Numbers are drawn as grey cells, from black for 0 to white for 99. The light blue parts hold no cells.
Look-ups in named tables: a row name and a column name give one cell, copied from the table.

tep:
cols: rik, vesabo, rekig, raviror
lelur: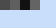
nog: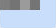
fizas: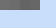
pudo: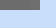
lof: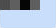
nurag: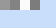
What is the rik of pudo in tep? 42
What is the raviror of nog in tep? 45
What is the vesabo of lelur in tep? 37
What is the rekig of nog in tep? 60
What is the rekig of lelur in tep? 7
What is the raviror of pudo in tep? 43
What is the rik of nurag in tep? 59
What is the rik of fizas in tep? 43
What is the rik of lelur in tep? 29
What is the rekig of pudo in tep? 42
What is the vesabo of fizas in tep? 42
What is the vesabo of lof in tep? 37
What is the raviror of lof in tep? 37
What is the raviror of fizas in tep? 40
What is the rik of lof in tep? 30
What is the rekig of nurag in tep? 97
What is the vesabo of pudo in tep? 42
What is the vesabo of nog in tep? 45
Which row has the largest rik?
nurag

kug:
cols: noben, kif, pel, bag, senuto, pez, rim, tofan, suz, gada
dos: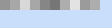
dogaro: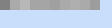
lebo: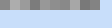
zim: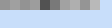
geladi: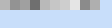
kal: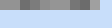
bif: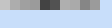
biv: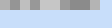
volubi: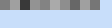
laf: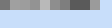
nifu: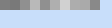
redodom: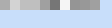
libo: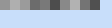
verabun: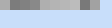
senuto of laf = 72
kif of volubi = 62
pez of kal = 58
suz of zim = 58
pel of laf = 61
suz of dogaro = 66
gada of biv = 70
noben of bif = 76
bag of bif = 60
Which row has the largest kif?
redodom

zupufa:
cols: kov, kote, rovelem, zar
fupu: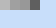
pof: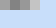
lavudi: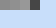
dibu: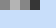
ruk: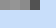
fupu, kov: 72
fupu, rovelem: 59
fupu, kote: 62
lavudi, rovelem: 59
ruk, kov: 56
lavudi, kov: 54
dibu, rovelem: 52
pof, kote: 51
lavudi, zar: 27
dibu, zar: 21
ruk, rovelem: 54
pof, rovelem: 59
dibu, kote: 70
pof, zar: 76
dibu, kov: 52
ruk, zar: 32
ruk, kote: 58
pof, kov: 63
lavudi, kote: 56
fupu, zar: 37
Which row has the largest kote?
dibu

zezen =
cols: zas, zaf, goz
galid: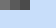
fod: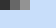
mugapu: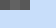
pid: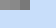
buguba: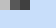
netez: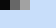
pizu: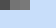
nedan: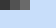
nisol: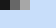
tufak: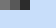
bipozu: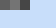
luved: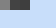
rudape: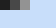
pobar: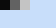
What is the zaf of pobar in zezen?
38
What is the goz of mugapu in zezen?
34
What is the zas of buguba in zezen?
74
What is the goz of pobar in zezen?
76
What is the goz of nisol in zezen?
65
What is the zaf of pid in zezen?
53
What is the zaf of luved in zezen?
26
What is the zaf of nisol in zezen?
40
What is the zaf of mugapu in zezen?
38
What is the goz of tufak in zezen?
17

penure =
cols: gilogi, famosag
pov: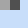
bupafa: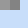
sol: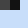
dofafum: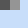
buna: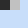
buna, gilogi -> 17
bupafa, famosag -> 51
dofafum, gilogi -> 33
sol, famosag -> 7
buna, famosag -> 75
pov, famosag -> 31
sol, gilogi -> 26
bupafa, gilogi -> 59
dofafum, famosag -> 58

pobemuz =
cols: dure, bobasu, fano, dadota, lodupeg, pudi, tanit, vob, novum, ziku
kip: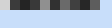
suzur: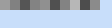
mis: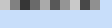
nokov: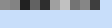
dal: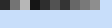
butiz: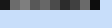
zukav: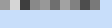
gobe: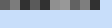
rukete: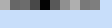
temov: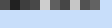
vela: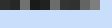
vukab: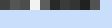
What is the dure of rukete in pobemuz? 68
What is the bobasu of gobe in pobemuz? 48
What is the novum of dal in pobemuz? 47
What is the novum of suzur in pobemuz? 30
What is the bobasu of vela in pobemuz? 15
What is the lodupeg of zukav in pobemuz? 59
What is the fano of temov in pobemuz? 24
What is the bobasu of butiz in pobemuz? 42
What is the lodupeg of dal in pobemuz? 18
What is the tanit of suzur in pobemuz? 51
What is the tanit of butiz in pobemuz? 17
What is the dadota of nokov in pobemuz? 38
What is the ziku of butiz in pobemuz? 5
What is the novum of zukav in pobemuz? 30
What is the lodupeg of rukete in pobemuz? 1

